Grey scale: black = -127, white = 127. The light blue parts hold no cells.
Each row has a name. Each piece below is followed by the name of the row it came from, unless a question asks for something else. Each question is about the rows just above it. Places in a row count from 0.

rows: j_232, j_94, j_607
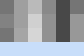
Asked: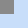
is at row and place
j_232, 3
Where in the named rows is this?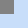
j_94, 0
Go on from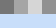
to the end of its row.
[-55  24]
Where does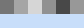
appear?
j_607
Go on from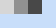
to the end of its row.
[24]
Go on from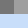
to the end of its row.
[ 58   9 -55 -10]

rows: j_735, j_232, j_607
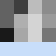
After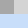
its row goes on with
[-9]
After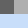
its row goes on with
[84 26]
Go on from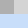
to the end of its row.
[26]
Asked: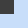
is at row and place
j_735, 1

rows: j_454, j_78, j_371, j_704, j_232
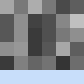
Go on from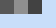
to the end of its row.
[-47   7  64]
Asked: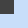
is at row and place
j_78, 2
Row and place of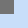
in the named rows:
j_232, 3

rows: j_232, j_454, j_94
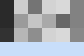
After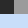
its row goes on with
[ 69  41 -24   2]
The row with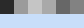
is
j_454
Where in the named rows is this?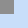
j_94, 2
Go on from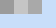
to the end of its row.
[-24   2]
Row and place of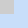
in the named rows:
j_232, 1
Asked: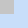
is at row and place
j_454, 2
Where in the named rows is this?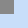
j_94, 5

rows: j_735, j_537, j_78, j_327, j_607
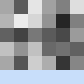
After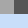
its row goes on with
[ 78  45 -74   6]
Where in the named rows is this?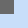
j_327, 3

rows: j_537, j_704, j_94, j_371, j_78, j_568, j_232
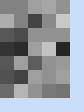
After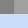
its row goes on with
[38 17]
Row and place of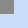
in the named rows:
j_704, 3
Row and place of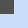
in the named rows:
j_568, 0
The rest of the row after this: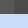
[17 17 17]
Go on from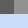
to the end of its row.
[25]
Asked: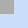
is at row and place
j_704, 0
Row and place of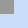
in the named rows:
j_78, 4

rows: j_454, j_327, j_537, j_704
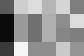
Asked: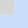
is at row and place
j_454, 4
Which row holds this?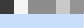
j_704
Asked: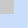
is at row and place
j_704, 4
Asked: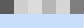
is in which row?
j_454
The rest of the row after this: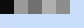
[92]

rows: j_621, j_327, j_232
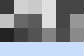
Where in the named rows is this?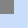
j_232, 3
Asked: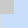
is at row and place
j_621, 2
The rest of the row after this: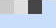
[-57]
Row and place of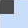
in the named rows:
j_232, 4
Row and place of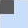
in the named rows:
j_327, 2

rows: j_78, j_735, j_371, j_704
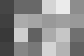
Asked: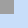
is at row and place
j_735, 4
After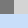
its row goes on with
[ 51 -30]
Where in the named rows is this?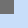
j_371, 5

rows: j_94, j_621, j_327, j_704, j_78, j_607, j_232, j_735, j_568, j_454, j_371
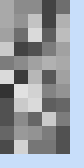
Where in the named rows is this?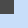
j_371, 0
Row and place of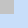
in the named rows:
j_621, 2
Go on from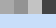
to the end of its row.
[49]
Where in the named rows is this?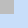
j_327, 4
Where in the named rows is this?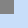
j_232, 3

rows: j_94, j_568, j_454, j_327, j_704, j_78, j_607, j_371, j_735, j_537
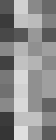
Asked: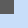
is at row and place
j_537, 3
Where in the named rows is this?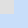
j_537, 1
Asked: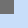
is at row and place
j_607, 0
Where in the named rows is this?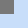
j_78, 0
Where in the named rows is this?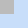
j_568, 2
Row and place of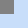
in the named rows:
j_568, 3

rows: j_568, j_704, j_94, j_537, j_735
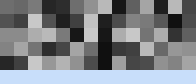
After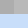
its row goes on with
[  -5 -104   72 -104   45   72  -11   45  -76  -31]
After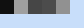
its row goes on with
[ 3 37]
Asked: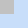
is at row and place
j_704, 6
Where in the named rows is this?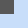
j_704, 11
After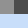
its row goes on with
[-111   31  -57  -51   17    3   37]

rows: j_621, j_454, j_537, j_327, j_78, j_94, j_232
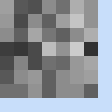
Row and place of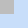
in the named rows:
j_327, 3
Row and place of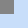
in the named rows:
j_78, 1
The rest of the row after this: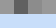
[31]
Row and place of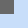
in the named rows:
j_78, 4
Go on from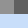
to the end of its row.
[ 12  12 -31]
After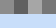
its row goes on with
[-31  12  46]

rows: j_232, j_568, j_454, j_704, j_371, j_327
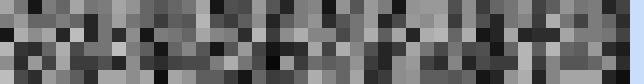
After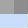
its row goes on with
[  37 -112   37   19  -33  -33  -67 -105  -25  -67  -60  -25   45    5
  -25   37  -82  -67   13   19  -33  -33  -41  -25 -105  -90   19   45
  -90    5   37   37   37  -90 -112]
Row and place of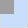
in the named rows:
j_568, 8
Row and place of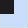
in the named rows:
j_704, 44
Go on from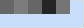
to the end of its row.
[ 31 -10 -25 -67 -33 -41  53 -47 -67 -33  13 -90 -33  -3  19 -82 -41 -10
  25 -90 -53  25  13  37 -67  13 -47 -90 -10   5 -67  45 -10 -60  -3 -25
 -82]
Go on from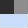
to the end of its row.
[-105   -3  -10  -25   37    5   -3  -82   53  -67   13   45    5    5
  -53  -10   45  -33   37  -90   45   53  -25   45 -105  -90   37  -90
  -82  -82   37   -3   -3  -10  -60]
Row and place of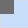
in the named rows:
j_371, 22
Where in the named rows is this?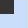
j_704, 1

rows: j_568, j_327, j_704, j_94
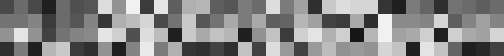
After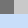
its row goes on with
[-41 -12  41  -4  41 -33 -27  54  33 -61 -68  41 -80 113  10  10   4  85
 -33   4  33   4]
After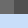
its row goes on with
[-41  93  18 113 -68 100 -33  48  54 -33 -41  -4 -20  93  -4  33 -80  73
  93  85  85 -74 -96  -4 -27 -80 -12 -20 -33 -20]
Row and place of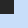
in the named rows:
j_94, 34

